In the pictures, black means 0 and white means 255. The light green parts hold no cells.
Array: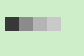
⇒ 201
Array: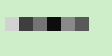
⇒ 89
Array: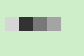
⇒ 164
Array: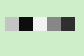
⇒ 47
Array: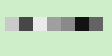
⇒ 99
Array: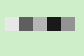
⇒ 147
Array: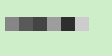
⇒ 204
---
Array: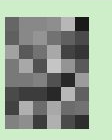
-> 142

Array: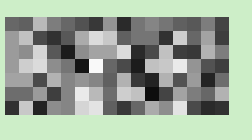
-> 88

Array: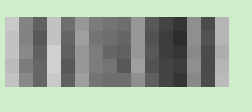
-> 143

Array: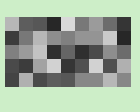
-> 155

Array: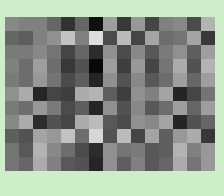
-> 136

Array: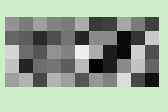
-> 166

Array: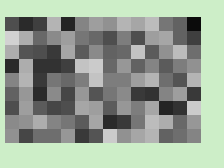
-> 118

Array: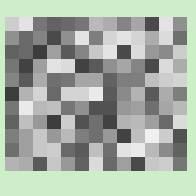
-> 74
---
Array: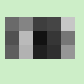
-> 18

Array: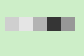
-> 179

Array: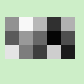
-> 104

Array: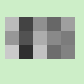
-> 173

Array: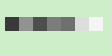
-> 124

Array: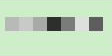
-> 46

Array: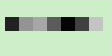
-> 91

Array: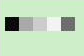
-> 204
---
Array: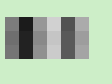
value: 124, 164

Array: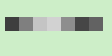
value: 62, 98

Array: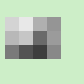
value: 212, 136

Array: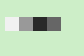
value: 241, 102

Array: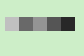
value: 192, 40

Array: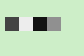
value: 67, 144
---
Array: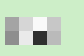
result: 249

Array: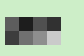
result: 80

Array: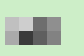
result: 110

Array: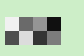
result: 149

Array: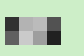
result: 187

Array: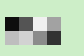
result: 240

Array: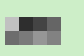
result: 68

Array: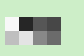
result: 86
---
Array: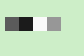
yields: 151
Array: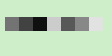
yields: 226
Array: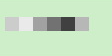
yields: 183
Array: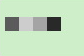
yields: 41
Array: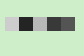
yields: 84
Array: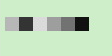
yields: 17
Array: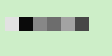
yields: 71
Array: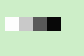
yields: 8
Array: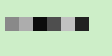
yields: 33
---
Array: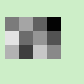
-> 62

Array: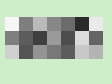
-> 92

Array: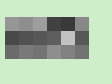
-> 142

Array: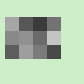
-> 158

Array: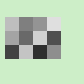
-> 196

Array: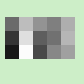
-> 73

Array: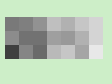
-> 198

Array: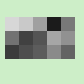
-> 92
